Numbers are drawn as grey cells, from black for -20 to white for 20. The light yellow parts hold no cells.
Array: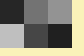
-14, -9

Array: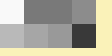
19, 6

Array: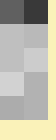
-5, 9

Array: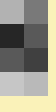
8, -6

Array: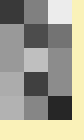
-11, -8, 2

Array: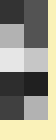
-12, -7

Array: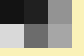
-17, -3

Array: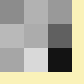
2, 7, -17
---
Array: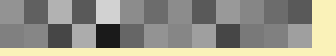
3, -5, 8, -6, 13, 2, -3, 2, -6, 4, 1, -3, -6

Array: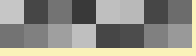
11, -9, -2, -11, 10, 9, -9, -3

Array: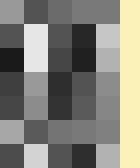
4, -7, -3, -1, -1
-16, 16, -9, -15, 8
-9, 2, -12, -6, 1
-8, 13, -7, -13, 8

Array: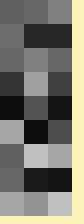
-5, -4, 0
-4, 0, -4
-18, -7, -17
-5, 10, 6
6, 3, 10

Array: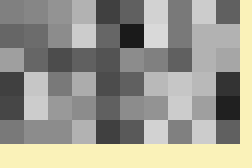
0, 1, 3, 8, -10, -5, 13, -1, 12, -5
5, -4, -8, -5, -7, 2, 0, -5, 8, 6
-9, 12, 4, 2, -5, 2, 3, 12, 5, -15

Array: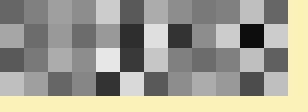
-4, 0, 5, 2, 12, -6, 7, 2, -1, 0, 10, -4
-6, -1, 7, 2, 16, -11, 11, 0, -3, 0, 10, -5

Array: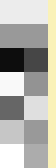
17, 17
-18, -9
-4, 15
20, 7

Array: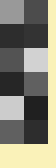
4, -8
-7, 13
12, -15
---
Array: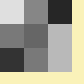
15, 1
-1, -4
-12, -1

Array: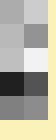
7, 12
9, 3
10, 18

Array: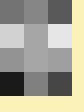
-2, 1
13, 6
3, 6

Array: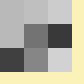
9, 10
9, -2
-10, 1

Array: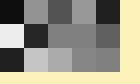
-18, 3
17, -14
-15, 11

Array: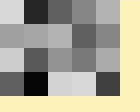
14, -14
5, 6
12, -6

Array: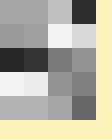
6, 6
4, 5
-14, -12
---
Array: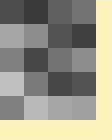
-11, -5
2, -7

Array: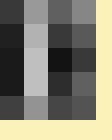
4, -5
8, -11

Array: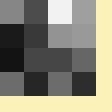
-8, 18
-11, 3

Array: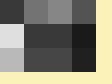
-2, 1
-11, -11

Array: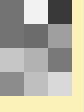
18, -11
-3, 5

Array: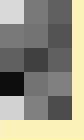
-1, -5
-2, -7

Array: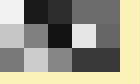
-16, -13
0, -17
